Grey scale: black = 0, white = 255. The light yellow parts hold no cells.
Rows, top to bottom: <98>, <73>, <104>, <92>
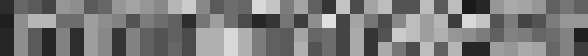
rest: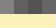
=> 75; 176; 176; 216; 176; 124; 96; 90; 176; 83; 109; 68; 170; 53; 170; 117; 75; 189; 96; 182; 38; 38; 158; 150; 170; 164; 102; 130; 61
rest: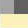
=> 53; 196; 75; 164; 189; 83; 83; 189; 90; 189; 25; 38; 150; 170; 164; 150; 96; 117; 96
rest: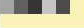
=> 164; 189; 83; 83; 189; 90; 189; 25; 38; 150; 170; 164; 150; 96; 117; 96
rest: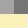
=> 75; 136; 189; 158; 182; 61; 216; 196; 83; 124; 68; 83; 124; 150; 150
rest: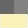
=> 61
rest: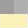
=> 150; 142; 124; 96; 130; 124; 102; 109; 130; 31
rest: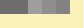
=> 83; 124; 109; 96; 45; 117; 158; 109; 75; 38; 53; 117; 61; 142; 224; 68; 164; 117; 75; 136; 189; 158; 182; 61; 216; 196; 83; 124; 68; 83; 124; 150; 150

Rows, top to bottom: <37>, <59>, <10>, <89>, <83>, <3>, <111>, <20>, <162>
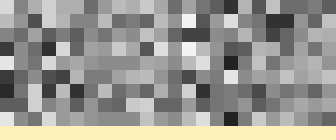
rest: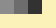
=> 216; 101; 162; 154; 201; 168; 86; 222; 154; 243; 187; 148; 86; 94; 180; 174; 101; 162; 116; 162
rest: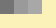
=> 180; 148
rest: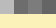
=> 187; 148; 243; 86; 154; 222; 132; 116; 50; 50; 148; 101; 193
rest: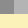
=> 174
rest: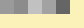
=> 66; 66; 140; 132; 180; 124; 66; 101; 140; 180; 174

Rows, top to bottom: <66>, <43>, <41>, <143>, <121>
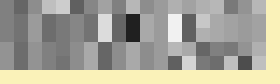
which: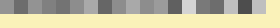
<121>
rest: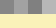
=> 141; 155; 176; 162; 176; 183; 121; 147; 183

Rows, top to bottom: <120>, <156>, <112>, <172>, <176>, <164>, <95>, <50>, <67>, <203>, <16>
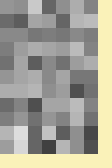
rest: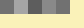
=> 157; 173
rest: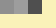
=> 113
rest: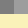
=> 173; 165; 157; 187; 131
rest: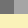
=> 93; 137; 113; 157; 173
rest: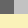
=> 93; 143; 71
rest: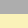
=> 181; 143; 157; 79; 113
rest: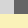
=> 64; 181; 143; 79

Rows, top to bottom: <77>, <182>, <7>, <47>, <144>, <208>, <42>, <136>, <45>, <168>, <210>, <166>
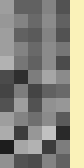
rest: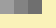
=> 139; 90
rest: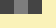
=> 97; 105
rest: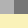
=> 97; 139; 75
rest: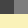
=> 68; 97; 105
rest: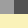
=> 145; 151
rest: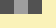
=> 145; 151

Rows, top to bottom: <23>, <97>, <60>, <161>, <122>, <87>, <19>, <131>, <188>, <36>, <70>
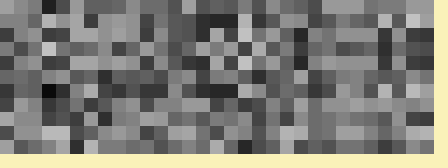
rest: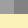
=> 102; 130; 171; 179
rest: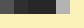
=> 55; 88; 145; 138; 68; 88; 123; 102; 88; 179; 88; 193; 159
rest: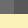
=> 145; 68; 61
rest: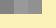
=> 145; 145; 55; 145; 61; 55

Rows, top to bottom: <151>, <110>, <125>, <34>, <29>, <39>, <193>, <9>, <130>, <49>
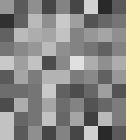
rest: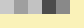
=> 224; 173; 143; 173
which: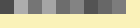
<9>
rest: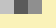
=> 70; 131; 70; 209; 41; 90
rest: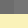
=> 201; 97; 76; 103; 159; 83
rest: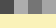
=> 109; 131; 83; 103; 124
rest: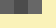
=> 159; 83
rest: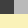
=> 124

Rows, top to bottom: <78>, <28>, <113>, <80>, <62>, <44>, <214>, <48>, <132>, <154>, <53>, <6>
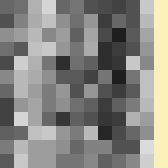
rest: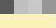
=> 117; 171; 46; 60; 81; 150
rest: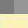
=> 81; 150; 81; 60; 89; 192

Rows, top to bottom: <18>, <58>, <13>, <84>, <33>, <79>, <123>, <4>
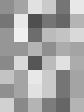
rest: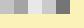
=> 164
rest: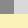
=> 86; 187; 225; 172

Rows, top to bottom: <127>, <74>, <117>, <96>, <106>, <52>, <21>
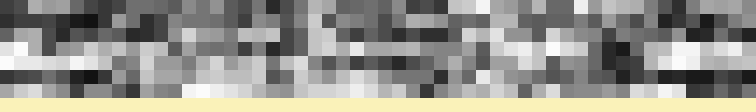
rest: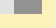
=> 91; 211; 166; 138; 132; 69; 125; 111; 104; 91; 146; 34; 41; 111; 69; 34
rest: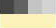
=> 174; 232; 166; 166; 174; 181; 138; 132; 132; 160; 91; 203; 226; 238; 195; 251; 219; 203; 104; 41; 26; 104; 181; 189; 244; 244; 195; 219; 238; 181
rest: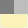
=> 181; 195; 69; 98; 195; 203; 98; 63; 98; 76; 47; 76; 47; 47; 91; 211; 181; 226; 146; 146; 91; 211; 166; 138; 132; 69; 125; 111; 104; 91; 146; 34; 41; 111; 69; 34
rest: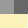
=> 195; 166; 166; 146; 195; 203; 189; 189; 203; 84; 111; 203; 174; 146; 189; 219; 195; 146; 117; 117; 117; 47; 146; 104; 232; 189; 146; 138; 111; 84; 98; 132; 91; 84; 34; 63; 91; 34; 41; 26; 26; 69; 55; 26
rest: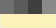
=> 125; 84; 132; 203; 84; 138; 125; 111; 76; 117; 174; 166; 146; 98; 111; 98; 181; 181; 98; 91; 98; 98; 125; 91; 154; 111; 76; 132; 34; 55; 84; 26; 76; 125; 146

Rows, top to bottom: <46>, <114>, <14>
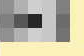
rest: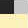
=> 108
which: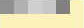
<46>
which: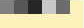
<114>

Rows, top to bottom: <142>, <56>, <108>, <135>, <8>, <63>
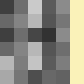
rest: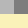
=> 196; 91; 125
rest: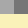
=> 78; 104; 98
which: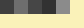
<108>
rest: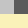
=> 125
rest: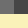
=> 50; 139

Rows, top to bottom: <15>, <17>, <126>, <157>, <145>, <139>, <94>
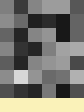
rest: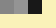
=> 100
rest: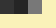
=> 24; 79
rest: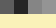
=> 156; 73
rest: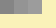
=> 73

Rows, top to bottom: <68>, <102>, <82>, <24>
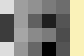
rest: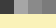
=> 76
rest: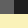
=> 84
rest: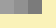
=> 109
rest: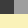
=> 96; 31; 84
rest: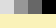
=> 84
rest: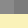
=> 76
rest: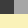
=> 138; 123; 76

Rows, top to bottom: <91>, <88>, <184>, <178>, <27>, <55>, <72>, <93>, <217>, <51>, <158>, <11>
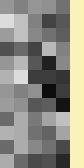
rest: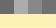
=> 73
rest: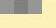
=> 144; 113
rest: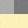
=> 164; 192
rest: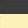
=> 52

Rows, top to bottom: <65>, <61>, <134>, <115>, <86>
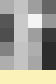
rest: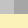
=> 44
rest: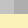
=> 44
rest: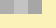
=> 44
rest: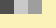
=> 58
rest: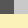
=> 244; 151

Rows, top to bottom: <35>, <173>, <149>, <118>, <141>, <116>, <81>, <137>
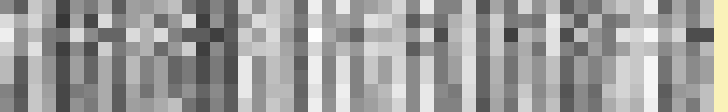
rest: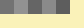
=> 232; 146; 185; 185; 101; 224; 138; 238; 130; 165; 185; 232; 138; 232; 138; 122; 218; 101; 171; 130; 199; 138; 177; 85; 138; 107; 191; 212; 191; 245; 93; 152; 159; 191
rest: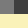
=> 138; 77; 205; 122; 152; 177; 107; 152; 205; 63; 138; 85; 185; 199; 205; 165; 122; 212; 146; 185; 152; 218; 205; 205; 93; 152; 122; 171; 212; 115; 199; 130; 171; 115; 224; 130; 101; 159; 122; 159; 199; 191; 138; 165; 122; 185

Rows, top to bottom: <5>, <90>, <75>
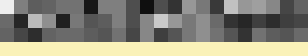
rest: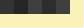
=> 70
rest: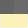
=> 106; 93; 85; 114; 70; 135; 63; 85; 120; 143; 114; 85; 51; 114; 93; 85; 106
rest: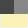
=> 63; 85; 120; 143; 114; 85; 51; 114; 93; 85; 106
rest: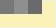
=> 51; 38; 63; 45; 63; 70

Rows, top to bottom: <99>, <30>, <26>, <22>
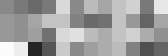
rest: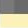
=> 121; 217; 137; 187; 165; 195; 209; 121; 231
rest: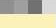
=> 224; 187; 172; 195; 209; 172; 144
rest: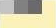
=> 113; 195; 152; 100; 165
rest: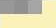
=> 195; 195; 129; 106; 113; 195; 152; 100; 165
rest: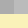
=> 129; 80; 100
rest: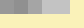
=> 129; 106; 113; 195; 152; 100; 165
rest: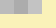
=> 209; 172; 144

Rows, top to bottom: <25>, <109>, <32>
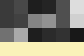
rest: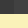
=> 132; 146; 79; 208
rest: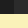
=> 50; 24

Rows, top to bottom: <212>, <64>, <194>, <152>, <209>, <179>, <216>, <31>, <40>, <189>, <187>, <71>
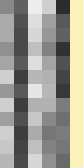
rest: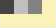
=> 118
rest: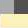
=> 222; 159; 89
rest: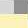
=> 105
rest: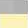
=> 68

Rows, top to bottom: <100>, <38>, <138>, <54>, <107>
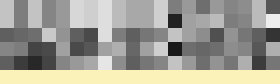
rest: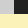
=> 161; 168; 187; 125; 133; 187; 237
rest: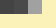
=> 74; 87; 161; 175; 103; 161; 207; 25; 110; 103; 110; 141; 133; 87; 175
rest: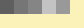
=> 110; 147; 118; 175; 60; 118
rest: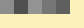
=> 52
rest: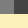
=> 74; 161; 74; 87; 161; 175; 103; 161; 207; 25; 110; 103; 110; 141; 133; 87; 175

